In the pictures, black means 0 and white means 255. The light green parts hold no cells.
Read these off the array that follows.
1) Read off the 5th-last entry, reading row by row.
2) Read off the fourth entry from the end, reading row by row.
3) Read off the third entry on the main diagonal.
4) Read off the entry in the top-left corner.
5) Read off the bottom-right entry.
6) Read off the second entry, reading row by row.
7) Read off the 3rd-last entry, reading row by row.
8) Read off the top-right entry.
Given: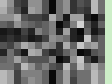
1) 67
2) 112
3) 172
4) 185
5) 144
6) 144
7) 112
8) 112
